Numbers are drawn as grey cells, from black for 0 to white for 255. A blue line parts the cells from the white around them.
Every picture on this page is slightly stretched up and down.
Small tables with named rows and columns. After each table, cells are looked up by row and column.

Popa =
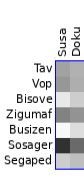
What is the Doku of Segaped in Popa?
190
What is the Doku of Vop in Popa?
174
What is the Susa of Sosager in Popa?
49
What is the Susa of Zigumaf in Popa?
130
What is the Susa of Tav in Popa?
162
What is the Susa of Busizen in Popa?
248
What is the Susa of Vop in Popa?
151
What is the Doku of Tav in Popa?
177
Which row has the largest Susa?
Busizen

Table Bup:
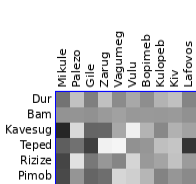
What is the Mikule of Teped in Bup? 94
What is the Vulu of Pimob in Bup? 207
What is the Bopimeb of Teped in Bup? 150
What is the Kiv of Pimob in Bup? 150
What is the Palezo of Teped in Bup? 113
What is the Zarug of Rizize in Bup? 151
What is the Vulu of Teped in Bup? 145

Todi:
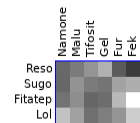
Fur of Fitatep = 185
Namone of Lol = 194
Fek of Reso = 59
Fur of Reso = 91
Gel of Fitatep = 109
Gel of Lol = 126
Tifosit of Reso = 148
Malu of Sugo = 147

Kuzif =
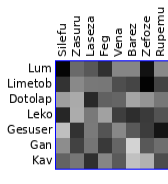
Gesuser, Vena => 136
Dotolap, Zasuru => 170
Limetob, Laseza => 120
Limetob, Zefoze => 3
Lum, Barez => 134
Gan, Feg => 57
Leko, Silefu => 38
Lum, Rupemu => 137
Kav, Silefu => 99
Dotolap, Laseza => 40
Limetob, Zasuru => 137
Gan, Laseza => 117
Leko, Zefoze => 58
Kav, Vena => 90

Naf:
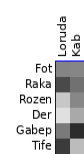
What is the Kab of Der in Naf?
169
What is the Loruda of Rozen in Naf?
199
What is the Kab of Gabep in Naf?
44
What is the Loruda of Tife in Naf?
59
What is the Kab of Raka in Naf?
113
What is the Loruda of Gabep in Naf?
122
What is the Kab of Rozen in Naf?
135

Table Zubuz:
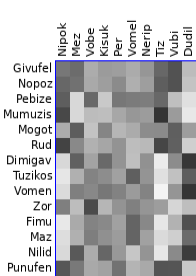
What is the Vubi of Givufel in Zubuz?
82
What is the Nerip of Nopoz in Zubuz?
158
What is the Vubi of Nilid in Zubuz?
138
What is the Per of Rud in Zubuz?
147
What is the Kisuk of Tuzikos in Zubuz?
141
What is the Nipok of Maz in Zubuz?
221
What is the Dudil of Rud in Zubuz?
207
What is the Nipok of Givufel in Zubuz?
119
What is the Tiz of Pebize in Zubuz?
104
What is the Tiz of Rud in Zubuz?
70
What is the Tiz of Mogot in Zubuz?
139
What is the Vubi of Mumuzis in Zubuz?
155
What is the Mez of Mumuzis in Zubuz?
216
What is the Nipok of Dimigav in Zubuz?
216
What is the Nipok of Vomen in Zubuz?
219
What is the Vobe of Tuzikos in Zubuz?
131
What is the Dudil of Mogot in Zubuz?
157
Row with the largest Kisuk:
Pebize

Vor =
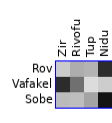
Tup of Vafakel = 220
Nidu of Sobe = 19
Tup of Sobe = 164
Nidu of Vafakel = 205
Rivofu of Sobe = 190
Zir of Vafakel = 44
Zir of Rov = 203
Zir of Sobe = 187
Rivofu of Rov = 173
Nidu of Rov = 44
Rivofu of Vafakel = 112
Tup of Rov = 179
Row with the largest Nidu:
Vafakel

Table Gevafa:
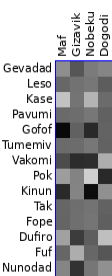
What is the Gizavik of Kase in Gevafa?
116
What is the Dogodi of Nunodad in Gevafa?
144
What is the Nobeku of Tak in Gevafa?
115
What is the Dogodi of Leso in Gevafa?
93
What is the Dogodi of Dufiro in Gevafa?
191
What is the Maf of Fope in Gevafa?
101
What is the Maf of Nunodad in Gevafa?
133
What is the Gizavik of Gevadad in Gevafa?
86
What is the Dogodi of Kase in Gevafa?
107

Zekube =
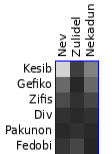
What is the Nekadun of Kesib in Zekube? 129
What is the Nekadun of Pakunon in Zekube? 41
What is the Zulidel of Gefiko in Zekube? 39
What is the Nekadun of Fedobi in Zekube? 38
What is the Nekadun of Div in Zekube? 50
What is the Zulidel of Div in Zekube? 42
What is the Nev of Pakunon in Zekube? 41
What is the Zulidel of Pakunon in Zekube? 49
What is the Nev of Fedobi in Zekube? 53
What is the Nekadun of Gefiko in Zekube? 104
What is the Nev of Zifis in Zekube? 75
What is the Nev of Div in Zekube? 49
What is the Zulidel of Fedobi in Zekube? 71
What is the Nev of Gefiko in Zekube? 105
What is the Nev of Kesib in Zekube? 212
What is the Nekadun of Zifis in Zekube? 71
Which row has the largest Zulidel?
Fedobi

